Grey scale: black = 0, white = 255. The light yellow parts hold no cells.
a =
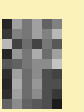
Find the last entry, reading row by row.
27
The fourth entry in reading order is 160
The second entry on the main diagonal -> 129
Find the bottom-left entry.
98
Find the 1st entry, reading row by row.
38
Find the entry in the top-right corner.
129
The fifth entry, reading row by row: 98
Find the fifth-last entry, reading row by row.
139
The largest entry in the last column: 195
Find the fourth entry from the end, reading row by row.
98

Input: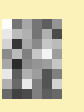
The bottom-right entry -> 105
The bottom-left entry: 105
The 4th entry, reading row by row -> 117
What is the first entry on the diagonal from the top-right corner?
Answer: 148
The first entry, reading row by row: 253
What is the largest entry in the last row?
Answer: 128
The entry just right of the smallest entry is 138
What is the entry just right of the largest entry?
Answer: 117
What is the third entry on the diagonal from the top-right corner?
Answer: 138
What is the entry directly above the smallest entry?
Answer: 187
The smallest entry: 43
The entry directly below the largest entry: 232
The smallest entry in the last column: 75
